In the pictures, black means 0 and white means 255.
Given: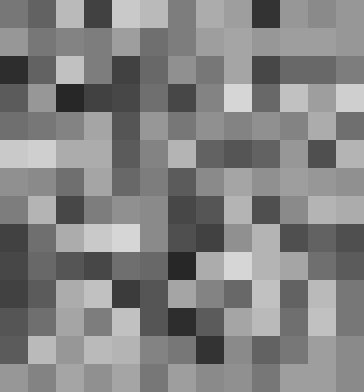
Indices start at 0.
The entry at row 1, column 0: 151
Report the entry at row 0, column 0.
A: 119
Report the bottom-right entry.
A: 138
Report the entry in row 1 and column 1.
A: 119
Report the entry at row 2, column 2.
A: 193
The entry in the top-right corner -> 151
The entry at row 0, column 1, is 98
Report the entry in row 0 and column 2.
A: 186
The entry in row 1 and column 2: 131
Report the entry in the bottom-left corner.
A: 151
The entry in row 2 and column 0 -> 45

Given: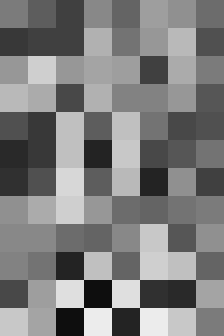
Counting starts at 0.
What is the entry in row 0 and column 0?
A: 123
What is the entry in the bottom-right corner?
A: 123
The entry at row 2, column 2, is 151
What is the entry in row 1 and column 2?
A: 64
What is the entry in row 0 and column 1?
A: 93
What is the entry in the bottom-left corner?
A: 200
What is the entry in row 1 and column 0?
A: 56
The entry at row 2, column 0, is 151
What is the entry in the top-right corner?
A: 108
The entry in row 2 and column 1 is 207
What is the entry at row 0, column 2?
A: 64

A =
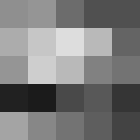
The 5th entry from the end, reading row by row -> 164
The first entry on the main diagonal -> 143
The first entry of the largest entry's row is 172
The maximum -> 221
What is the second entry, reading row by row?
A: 149
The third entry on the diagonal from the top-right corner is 185
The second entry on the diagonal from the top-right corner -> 185

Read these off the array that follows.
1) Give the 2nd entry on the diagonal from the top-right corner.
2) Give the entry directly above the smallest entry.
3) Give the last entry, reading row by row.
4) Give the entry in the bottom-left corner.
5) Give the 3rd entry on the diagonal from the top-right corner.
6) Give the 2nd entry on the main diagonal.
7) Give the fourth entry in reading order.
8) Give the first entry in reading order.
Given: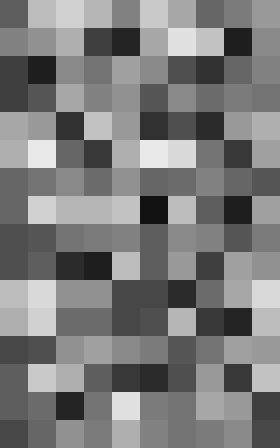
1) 30
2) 102
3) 71
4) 71
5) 49
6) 145
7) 181
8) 94

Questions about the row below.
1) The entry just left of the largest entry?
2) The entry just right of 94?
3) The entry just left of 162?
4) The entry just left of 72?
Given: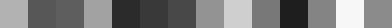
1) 132
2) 162
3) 94
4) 57

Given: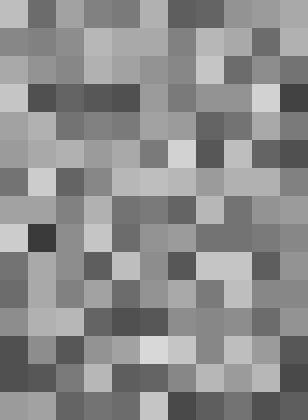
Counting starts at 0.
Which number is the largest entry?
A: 216
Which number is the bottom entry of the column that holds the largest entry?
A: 197
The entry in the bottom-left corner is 155
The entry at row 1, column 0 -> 135
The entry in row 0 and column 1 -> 108
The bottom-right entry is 94
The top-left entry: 190
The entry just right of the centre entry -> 100
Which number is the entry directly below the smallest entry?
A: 169
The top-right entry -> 169
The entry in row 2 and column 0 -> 169
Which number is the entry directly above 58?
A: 162
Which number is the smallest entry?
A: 58
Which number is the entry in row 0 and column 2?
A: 162
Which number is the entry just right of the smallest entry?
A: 141
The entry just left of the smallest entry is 204
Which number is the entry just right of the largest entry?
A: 197
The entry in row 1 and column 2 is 141
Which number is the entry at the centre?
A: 122
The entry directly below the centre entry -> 147
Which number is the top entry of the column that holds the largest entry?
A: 177
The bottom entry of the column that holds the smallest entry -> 162
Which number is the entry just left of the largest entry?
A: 162
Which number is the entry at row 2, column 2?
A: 135

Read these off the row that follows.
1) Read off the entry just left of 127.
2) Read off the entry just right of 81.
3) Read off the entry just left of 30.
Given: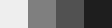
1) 238
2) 30
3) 81

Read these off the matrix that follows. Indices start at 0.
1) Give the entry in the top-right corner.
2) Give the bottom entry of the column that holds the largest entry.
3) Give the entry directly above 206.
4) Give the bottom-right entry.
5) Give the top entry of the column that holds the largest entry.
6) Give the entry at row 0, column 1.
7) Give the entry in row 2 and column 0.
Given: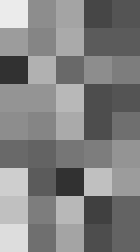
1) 84
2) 221
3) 105
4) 99
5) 235
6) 141
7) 49

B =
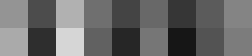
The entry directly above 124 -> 132
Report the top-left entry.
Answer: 148
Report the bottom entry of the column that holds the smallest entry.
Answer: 22
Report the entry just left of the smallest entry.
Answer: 118
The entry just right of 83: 124

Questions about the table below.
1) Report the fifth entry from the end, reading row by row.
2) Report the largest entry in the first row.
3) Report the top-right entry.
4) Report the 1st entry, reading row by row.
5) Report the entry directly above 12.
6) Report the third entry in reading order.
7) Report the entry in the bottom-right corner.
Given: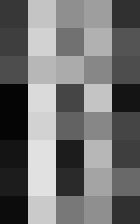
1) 12
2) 196
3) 48
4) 55
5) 28
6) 143
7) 48

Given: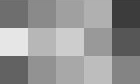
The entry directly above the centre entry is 160
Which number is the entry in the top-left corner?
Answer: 110
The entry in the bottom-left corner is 98
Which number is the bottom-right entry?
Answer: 132
